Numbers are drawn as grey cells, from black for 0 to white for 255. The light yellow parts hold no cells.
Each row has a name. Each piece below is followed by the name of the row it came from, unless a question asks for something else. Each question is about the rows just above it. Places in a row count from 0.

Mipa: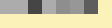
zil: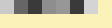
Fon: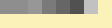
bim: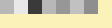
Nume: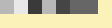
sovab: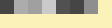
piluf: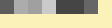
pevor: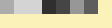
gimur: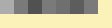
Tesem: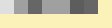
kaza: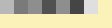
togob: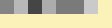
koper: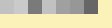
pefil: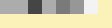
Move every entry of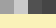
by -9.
[151 193  72  60]
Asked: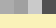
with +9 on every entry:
[181 169 211  90]
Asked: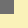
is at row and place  gimur, 4
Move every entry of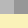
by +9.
[193 160]
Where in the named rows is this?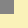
togob, 0

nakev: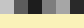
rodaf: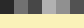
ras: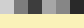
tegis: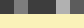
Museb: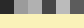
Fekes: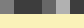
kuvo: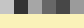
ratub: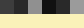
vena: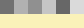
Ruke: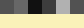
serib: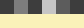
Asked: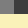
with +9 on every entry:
[134  70]
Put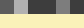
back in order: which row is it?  tegis
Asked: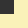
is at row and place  kuvo, 1
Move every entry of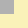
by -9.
[168]
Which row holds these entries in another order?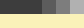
tegis
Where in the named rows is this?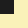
nakev, 2
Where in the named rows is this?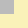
Museb, 4

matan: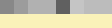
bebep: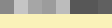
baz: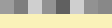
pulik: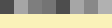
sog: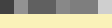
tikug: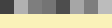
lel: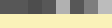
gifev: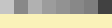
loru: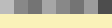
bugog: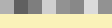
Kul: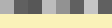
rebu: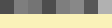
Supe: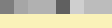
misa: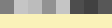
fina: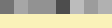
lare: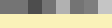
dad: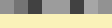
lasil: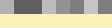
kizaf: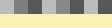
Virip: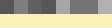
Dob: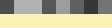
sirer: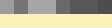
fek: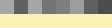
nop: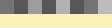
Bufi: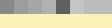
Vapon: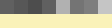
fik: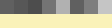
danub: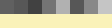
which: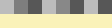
kizaf
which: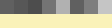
fik
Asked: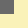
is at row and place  sirer, 4
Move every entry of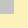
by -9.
[188]
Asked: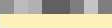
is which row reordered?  lasil
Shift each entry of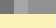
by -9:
[107 157 137 137]

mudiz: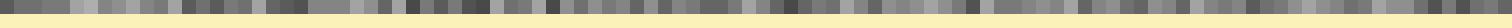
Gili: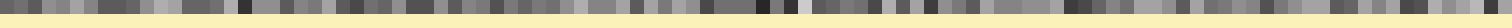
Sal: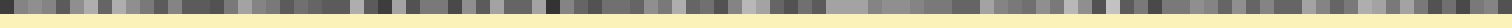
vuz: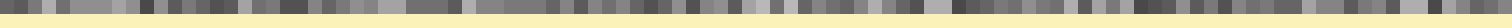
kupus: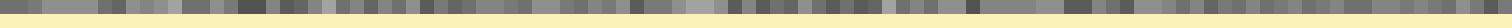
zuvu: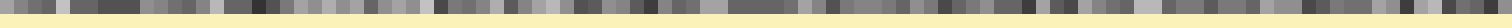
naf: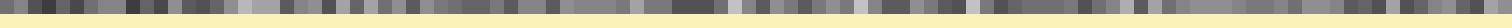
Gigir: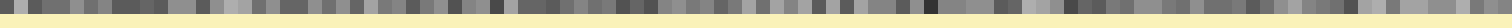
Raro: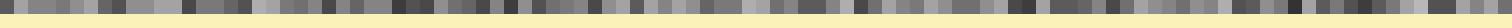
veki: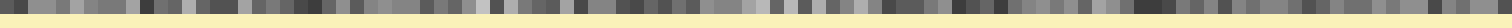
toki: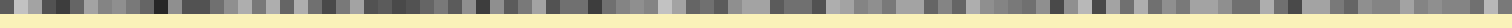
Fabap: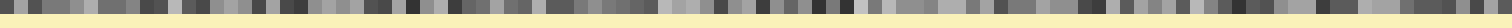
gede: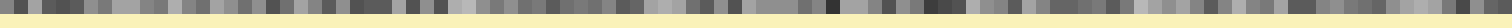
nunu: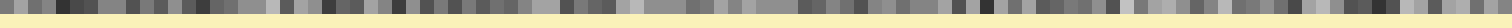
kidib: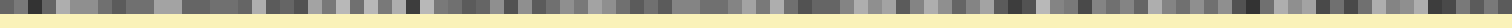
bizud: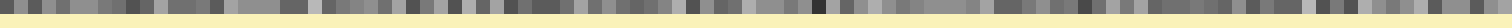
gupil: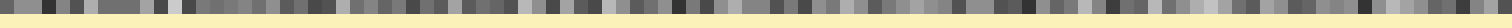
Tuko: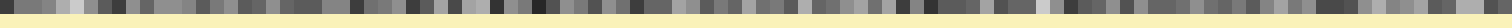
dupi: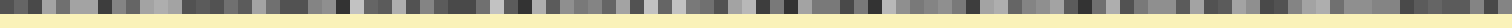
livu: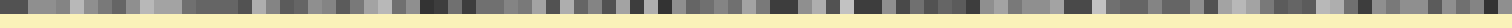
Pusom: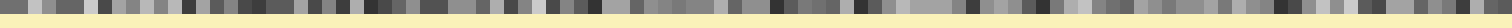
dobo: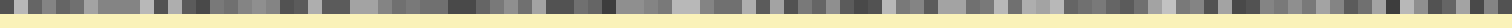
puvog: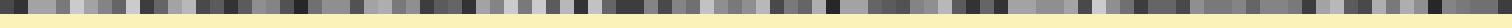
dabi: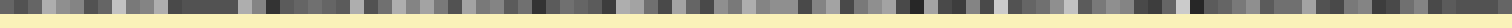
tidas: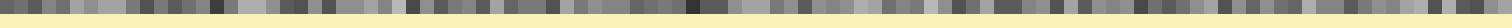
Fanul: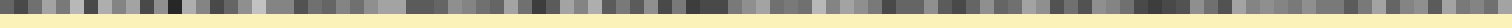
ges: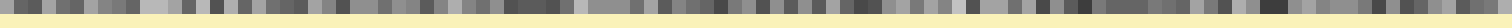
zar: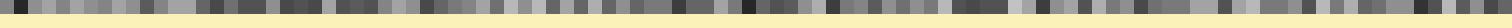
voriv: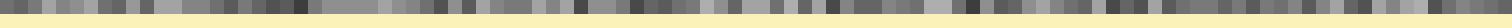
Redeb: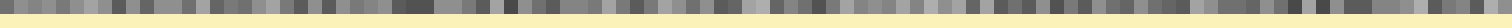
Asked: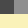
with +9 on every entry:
[ 82 152]
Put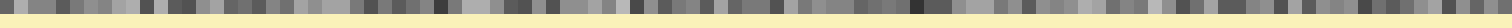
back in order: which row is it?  tidas
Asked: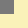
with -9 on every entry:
[112]
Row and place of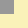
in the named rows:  voriv, 9
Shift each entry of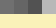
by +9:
[121 110  91 193]
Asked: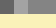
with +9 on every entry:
[110 172 141 141]

